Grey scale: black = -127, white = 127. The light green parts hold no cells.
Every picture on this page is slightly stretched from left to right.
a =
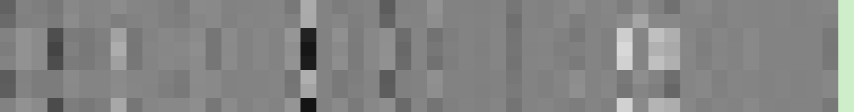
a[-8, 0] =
-29
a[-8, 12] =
10
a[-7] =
[-21, 0, 1, -4, 12, 3, 6, -1, 2, 5, 0, -1, 6, 9, 1, 5, 4, 6, 1, 42, 3, 6, -1, 3, -27, 4, 3, 14, 2, 3, 2, 4, -16, 3, 1, 7, -2, 3, 5, 12, 37, 8, 8, 4, 4, 0, 5, 4, 3, 4, 2, 3, 1]
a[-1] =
[2, 18, 11, -52, -2, -7, -1, 40, -9, 6, 8, 8, 14, -8, 11, 2, 7, 3, 21, -107, 2, 10, -5, 8, 14, -21, 5, -11, 0, 3, 1, 5, -11, 3, 5, 1, -2, 4, 0, 81, 10, 52, 45, 7, 0, 5, 3, 9, 3, 2, 3, 3, -7]
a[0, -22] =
3
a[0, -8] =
1
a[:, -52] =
[2, 0, 18, 18, 18, 2, 3, 18]
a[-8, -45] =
5
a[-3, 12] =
11
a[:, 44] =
[8, 4, 0, -1, 0, 8, 8, 0]
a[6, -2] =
3
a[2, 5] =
-6
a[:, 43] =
[5, 4, 6, 7, 6, 5, 5, 7]
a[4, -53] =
3
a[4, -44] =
4
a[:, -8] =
[1, 0, 6, 5, 6, 0, 1, 5]
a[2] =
[2, 18, 11, -49, -4, -6, 0, 34, -8, 3, 8, 5, 11, -9, 11, 2, 7, 3, 22, -93, 2, 16, -3, 8, 15, -18, 5, -13, -1, 3, 1, 5, -11, 4, 5, 1, -7, 4, 0, 77, 5, 64, 47, 6, 0, 6, 2, 9, 3, 3, 3, 3, -7]
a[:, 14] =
[2, 1, 11, 10, 11, 2, 2, 11]
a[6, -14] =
-10
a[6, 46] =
5
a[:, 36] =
[11, -2, -7, 0, -5, 13, 15, -2]
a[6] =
[-33, 3, -3, -3, 9, 4, 4, 11, 6, 4, -1, -6, 10, 9, 2, 3, 3, 5, -9, 36, 3, -6, 0, 4, -34, 0, 2, 14, 2, 2, 0, 2, -5, 3, 0, 4, 15, 3, 7, -10, 5, -1, -25, 5, 8, 1, 5, 4, 2, 4, 2, 3, 7]
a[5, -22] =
2
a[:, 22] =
[1, -1, -3, -4, -4, -1, 0, -5]

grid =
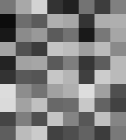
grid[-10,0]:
-8
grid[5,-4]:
53
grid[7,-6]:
64
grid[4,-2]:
-34
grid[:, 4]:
[-94, 39, -13, 60, -1, 53, 47, -19, 4, -49]
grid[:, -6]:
[83, -36, 25, -68, 38, -42, -11, 64, -48, 75]
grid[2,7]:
38
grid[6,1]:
13
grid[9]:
[-33, 59, 75, -62, -49, -29, -67, -6]
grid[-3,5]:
72
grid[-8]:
[-103, 11, 25, -36, -13, -102, -7, 38]
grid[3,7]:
10
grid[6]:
[92, 13, -11, 33, 47, 93, 32, -48]
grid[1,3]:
47
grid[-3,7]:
-61
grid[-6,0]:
-92

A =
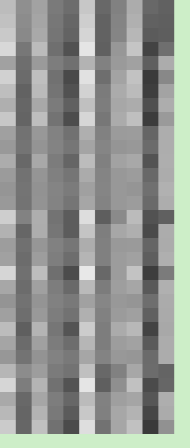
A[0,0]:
60
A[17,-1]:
43
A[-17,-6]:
38
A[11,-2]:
-44
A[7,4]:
-31
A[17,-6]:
45
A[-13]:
[33, -19, 29, -1, -18, 53, 0, 28, 33, -33, 47]
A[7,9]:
-48
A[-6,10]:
44
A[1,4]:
-25
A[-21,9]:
-20
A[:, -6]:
[71, 78, 85, 101, 51, 97, 82, 64, 86, 47, 36, 60, 43, 32, 38, 93, 68, 45, 53, 104, 58, 33, 48, 76, 54, 38, 64, 101, 59, 72, 94]
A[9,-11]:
32
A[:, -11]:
[60, 65, 73, 88, 33, 81, 62, 47, 71, 32, 25, 44, 27, 21, 25, 78, 50, 29, 33, 86, 39, 20, 32, 60, 37, 23, 54, 86, 41, 56, 75]
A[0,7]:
1
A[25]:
[23, -12, 19, 2, -6, 38, 3, 24, 22, -20, 44]
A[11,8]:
40
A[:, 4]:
[-18, -25, -28, -46, -15, -54, -46, -31, -50, -14, -9, -26, -10, -4, -10, -35, -35, -9, -18, -51, -22, -6, -13, -43, -18, -6, -12, -44, -24, -36, -52]
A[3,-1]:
-16
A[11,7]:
34
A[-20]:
[44, -23, 40, -3, -26, 60, 0, 34, 40, -44, 46]
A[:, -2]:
[-23, -30, -36, -60, -32, -69, -65, -48, -67, -26, -20, -44, -23, -15, -21, -45, -53, -26, -33, -66, -38, -17, -31, -60, -37, -20, -19, -52, -41, -57, -69]
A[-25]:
[62, -29, 58, -11, -46, 82, -4, 43, 59, -65, 35]
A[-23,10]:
26
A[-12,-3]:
67
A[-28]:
[88, -8, 59, -16, -46, 101, -31, 23, 69, -60, -16]
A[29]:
[56, -26, 51, -6, -36, 72, 0, 39, 51, -57, 43]
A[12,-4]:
24
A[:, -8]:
[-5, -8, -10, -16, -2, -14, -11, -4, -12, 2, 3, -3, 0, 4, 3, -12, -9, 1, -1, -16, -2, 1, -2, -9, -3, 2, -4, -14, -2, -6, -14]
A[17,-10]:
-15

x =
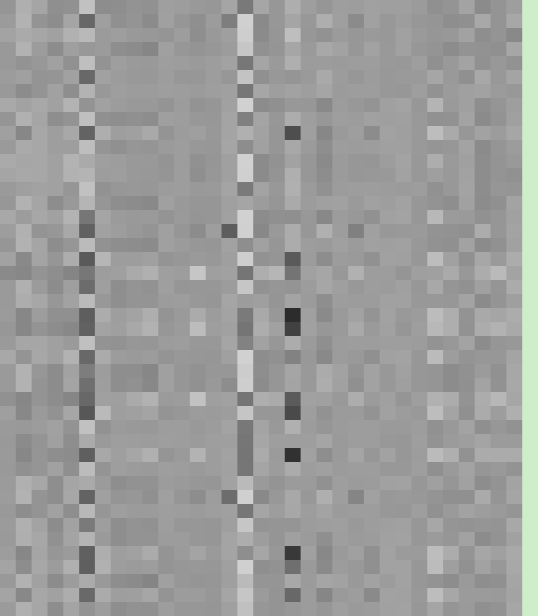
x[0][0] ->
21
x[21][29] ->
35
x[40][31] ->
24
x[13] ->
[26, 31, 34, 33, 22, 65, 18, 23, 24, 23, 28, 29, 25, 26, 36, -5, 35, 24, 48, 27, 17, 28, 29, 29, 28, 27, 29, 17, 24, 35, 13, 22, 21]
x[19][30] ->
44
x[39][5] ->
-31
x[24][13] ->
24
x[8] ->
[21, 49, 37, 14, 19, 63, 16, 14, 16, 13, 31, 29, 24, 23, 36, 0, 36, 23, 45, 30, 23, 30, 28, 33, 31, 32, 25, 17, 18, 35, 11, 19, 32]
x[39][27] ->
61
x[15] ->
[40, 28, 39, 33, 51, -9, 37, 27, 25, 26, 20, 26, 21, 22, 33, 81, 12, 16, 15, 24, 8, 28, 24, 17, 33, 35, 23, 56, 27, 26, 17, 22, 33]
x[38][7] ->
14
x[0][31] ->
20
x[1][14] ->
-1
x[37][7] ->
14
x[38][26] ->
23
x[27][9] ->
8
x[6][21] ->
27
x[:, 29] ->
[35, 16, 34, 19, 35, 16, 32, 32, 35, 23, 35, 32, 34, 35, 33, 26, 16, 34, 16, 24, 17, 35, 19, 18, 35, 20, 17, 16, 19, 16, 35, 30, 18, 35, 33, 16, 34, 19, 34, 20, 17, 26, 27, 26]
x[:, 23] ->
[33, 33, 26, 34, 29, 28, 29, 20, 33, 12, 29, 22, 24, 29, 33, 17, 32, 33, 17, 29, 29, 28, 20, 26, 29, 16, 34, 34, 27, 19, 29, 29, 23, 29, 28, 33, 29, 29, 28, 16, 16, 34, 10, 28]
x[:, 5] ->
[65, -24, 57, 24, 63, -23, 51, 19, 63, -28, 62, 42, 52, 65, 53, -9, -30, 59, -37, -8, -19, 59, -33, -30, 64, -23, -2, -16, -23, -40, 65, 43, -32, 60, 42, -28, 56, -5, 52, -31, -32, 43, -22, 19]
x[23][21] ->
26
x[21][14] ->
37
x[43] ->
[27, 48, 38, 13, 36, 19, 29, 14, 18, 17, 29, 23, 23, 22, 32, 64, 23, 20, 24, 28, 22, 31, 26, 28, 33, 34, 23, 37, 21, 26, 16, 19, 38]
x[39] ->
[29, 7, 37, 22, 27, -31, 46, 30, 33, 43, 20, 27, 36, 26, 36, 14, 38, 23, -70, 32, 8, 26, 32, 16, 34, 27, 27, 61, 44, 20, 38, 32, 41]
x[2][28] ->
24
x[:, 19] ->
[30, 24, 23, 26, 28, 26, 30, 23, 30, 31, 27, 23, 23, 27, 28, 24, 23, 29, 28, 33, 28, 27, 32, 33, 27, 24, 25, 25, 33, 30, 28, 30, 33, 29, 27, 24, 29, 28, 27, 32, 26, 27, 28, 28]
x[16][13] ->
30
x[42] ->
[36, 8, 39, 33, 45, -22, 43, 30, 31, 38, 20, 28, 28, 23, 37, 70, 27, 20, -23, 28, 6, 26, 29, 10, 34, 33, 25, 61, 39, 27, 27, 26, 35]
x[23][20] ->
23
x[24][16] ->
34
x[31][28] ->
27
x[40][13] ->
23
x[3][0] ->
25
